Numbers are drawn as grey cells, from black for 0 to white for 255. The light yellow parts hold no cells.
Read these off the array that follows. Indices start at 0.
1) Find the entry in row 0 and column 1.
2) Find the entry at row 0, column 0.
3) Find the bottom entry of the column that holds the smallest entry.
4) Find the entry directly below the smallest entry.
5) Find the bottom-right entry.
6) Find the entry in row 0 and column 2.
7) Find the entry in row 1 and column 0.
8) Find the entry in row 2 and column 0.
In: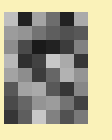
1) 34
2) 191
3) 199
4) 66
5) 121
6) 163
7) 156
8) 141

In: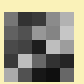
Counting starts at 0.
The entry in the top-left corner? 118
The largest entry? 198
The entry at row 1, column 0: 97
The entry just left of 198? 132
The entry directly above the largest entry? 178
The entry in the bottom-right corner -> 103
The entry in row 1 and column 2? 151

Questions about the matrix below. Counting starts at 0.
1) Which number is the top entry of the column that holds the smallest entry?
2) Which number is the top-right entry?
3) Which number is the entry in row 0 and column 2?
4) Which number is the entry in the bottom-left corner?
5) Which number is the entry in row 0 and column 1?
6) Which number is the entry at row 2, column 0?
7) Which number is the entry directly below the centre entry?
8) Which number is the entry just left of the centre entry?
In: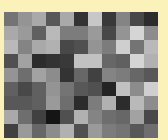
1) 88
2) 44
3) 169
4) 65
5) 148
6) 185
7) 88
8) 51

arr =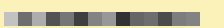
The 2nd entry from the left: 110
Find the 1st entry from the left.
194
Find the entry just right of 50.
102
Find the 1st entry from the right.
131

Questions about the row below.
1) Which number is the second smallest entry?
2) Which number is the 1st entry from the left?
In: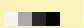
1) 40
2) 244

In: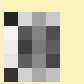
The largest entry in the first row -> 216
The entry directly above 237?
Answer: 245
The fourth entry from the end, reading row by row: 50
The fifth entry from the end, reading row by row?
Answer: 72
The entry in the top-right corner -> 201
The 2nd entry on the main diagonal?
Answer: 87

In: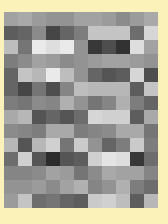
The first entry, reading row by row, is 162
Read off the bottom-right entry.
183
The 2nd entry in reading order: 169
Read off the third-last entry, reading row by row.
189
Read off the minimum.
44
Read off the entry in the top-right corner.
169
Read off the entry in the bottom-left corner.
155
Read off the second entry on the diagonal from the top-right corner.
109
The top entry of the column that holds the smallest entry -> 147
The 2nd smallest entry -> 50
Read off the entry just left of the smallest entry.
85
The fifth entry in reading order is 147
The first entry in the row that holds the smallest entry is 109
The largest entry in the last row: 208
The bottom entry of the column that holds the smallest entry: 117
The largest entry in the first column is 189
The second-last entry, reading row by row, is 93
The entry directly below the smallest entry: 162
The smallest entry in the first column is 93

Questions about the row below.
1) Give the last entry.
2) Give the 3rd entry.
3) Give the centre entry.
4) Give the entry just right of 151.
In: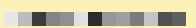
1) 96
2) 59
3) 44
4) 159

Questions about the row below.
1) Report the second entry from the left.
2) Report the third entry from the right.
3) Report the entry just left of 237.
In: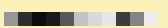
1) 46
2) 60
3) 132
